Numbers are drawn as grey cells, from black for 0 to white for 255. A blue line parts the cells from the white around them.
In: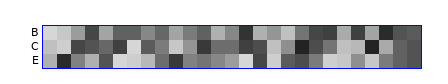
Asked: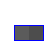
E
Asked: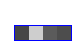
E
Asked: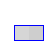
E
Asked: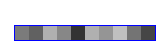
B
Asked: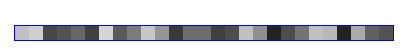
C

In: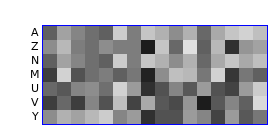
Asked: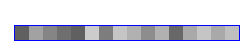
N
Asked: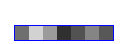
U
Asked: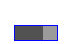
Y
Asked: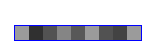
U
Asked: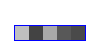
V

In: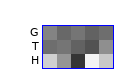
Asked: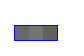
G
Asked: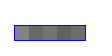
G
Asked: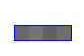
G

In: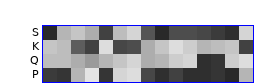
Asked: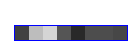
S
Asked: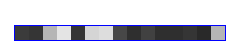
P
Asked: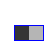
P

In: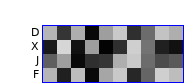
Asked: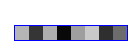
D
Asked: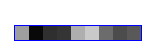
J
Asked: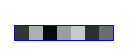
D
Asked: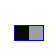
D

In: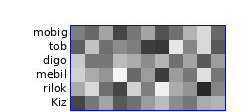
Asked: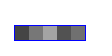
mobig
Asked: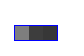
tob
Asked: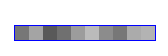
Kiz
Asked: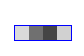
rilok
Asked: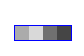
rilok

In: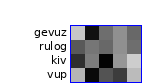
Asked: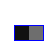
gevuz
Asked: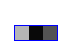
vup
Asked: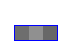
gevuz
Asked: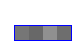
rulog

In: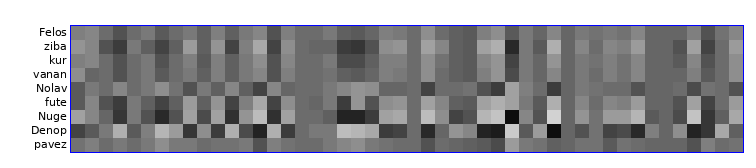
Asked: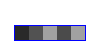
Nuge
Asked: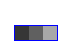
Nuge
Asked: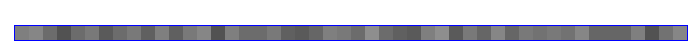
Felos
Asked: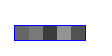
fute
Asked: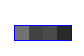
Denop
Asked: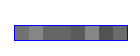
kur
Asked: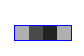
Denop

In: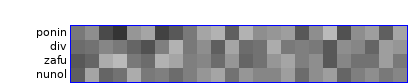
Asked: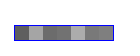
div
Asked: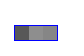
div
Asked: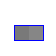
nunol
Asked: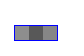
zafu
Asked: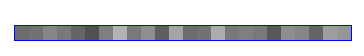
div

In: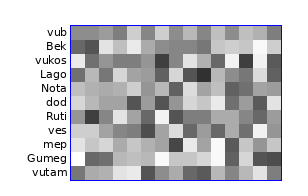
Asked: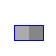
Ruti
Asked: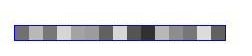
Lago
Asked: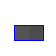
Gumeg
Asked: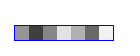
vukos
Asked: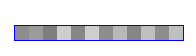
vub
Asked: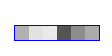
vutam

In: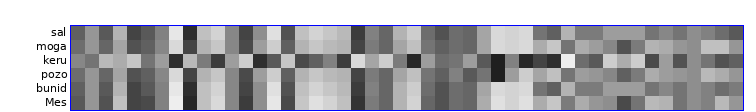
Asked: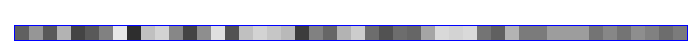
bunid
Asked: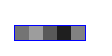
keru
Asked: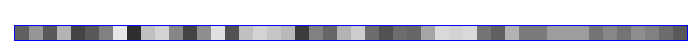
sal
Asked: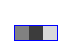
keru
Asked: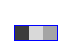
keru

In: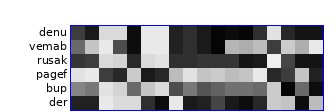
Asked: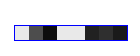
vemab
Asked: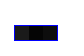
denu
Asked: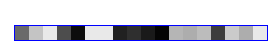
vemab
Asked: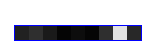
denu
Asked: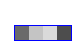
bup
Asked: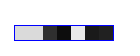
der

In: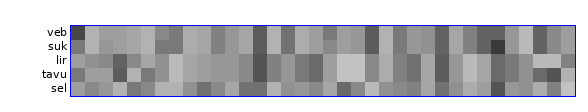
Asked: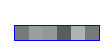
veb
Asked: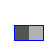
tavu
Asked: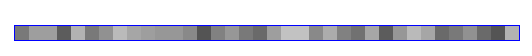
tavu
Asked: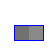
sel

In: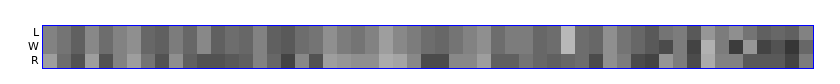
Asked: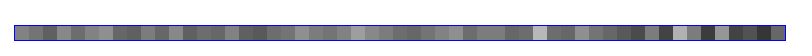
W
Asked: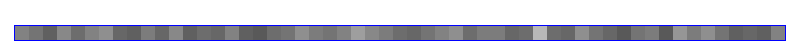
L
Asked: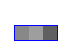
R

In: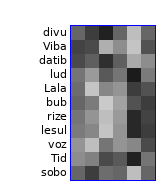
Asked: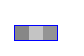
lesul
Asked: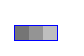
rize
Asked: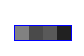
Tid
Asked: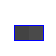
Viba

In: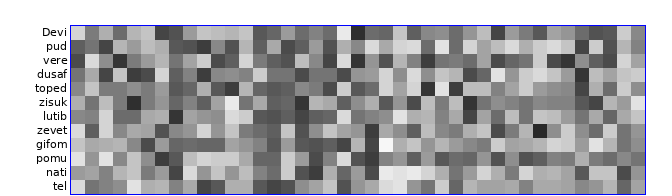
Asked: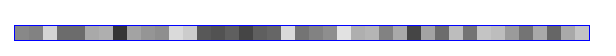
lutib
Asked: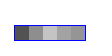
zevet
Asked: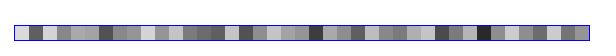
zevet
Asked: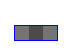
dusaf
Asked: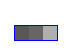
toped
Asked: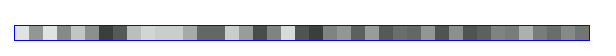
pomu
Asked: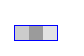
gifom

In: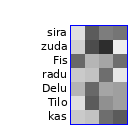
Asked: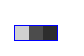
zuda
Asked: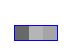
Fis
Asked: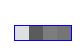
sira
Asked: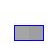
Delu
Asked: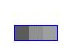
Tilo
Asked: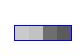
kas

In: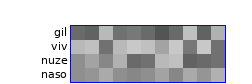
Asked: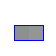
naso
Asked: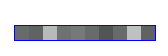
gil
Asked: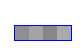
naso
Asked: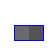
gil
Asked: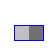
viv
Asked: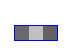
gil
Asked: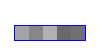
nuze

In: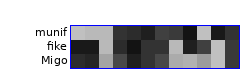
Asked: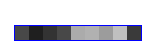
Migo
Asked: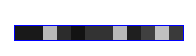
fike
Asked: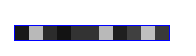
fike
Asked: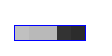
munif
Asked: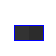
munif
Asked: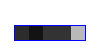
fike
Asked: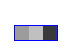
Migo

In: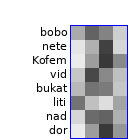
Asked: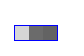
nad
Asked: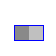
vid
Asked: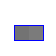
bukat
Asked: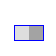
liti
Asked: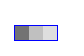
liti
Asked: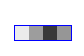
dor
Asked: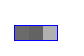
nad

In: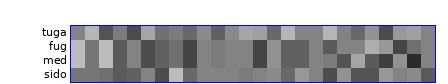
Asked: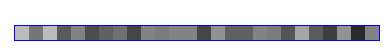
med
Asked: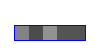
sido
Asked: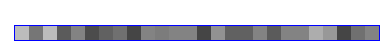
fug
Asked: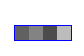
sido

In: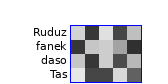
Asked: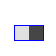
Ruduz
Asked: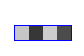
daso
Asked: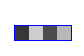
daso
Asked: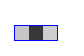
daso
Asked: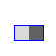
Tas
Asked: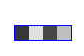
Ruduz

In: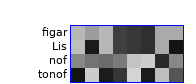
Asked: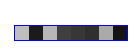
Lis
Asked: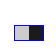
tonof
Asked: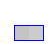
nof

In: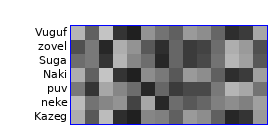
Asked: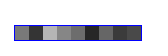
Suga
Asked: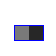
zovel
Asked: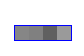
Kazeg

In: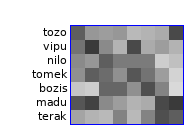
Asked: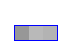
tozo
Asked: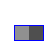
bozis
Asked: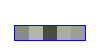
vipu

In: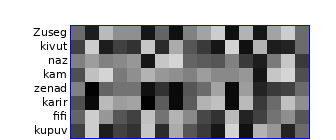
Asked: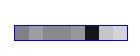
kam
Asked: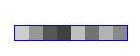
fifi

